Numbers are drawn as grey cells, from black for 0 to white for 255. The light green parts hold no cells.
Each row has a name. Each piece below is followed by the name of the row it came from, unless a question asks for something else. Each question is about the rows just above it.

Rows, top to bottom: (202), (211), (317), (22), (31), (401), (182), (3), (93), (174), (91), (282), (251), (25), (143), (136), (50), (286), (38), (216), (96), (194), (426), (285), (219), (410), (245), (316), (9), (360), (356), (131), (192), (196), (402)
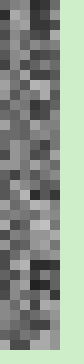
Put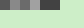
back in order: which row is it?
(3)
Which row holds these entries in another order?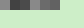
(282)
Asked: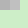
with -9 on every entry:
[171 183]
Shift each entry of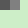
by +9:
[ 96 137]
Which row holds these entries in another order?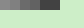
(192)

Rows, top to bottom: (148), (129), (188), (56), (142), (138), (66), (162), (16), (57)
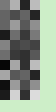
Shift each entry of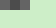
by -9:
[91 67 91]
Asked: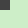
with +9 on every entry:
[75]

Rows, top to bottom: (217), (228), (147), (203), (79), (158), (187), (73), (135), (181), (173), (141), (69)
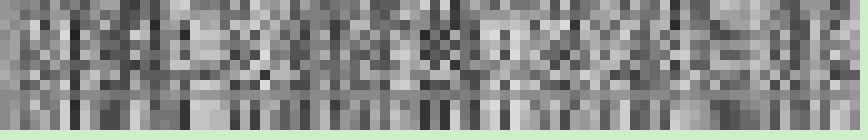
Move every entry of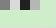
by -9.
[118 209  24 173]
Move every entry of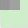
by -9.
[141 152]
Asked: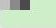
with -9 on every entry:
[185 129  65]
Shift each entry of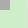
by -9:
[163]
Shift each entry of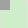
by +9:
[170]
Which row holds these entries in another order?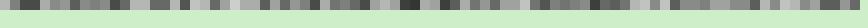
(187)

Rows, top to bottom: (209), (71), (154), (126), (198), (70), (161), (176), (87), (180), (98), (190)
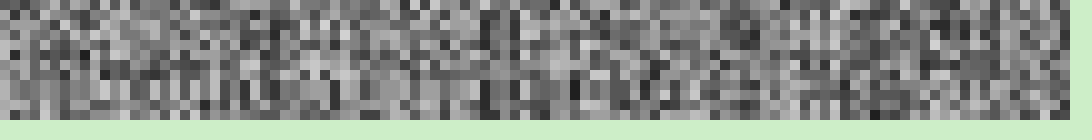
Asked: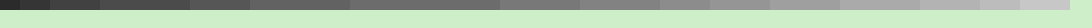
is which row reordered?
(176)
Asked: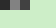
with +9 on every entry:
[ 52 139  74]

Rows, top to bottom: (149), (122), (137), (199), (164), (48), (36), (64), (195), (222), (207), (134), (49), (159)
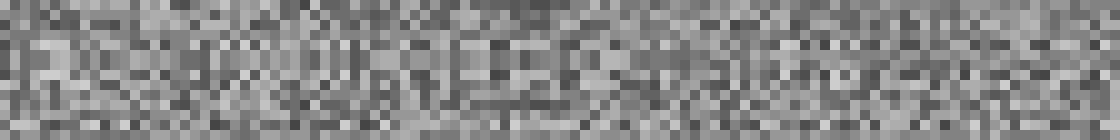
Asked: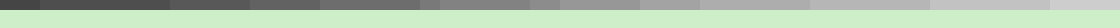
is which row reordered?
(164)
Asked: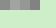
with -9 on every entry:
[131 154 142 121]

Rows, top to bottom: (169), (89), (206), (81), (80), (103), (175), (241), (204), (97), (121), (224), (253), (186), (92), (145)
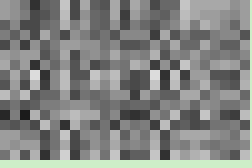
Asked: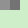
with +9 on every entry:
[154 124]
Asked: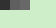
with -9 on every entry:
[40 86 95]
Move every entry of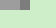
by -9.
[148 148 116]
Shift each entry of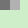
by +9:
[124 186]

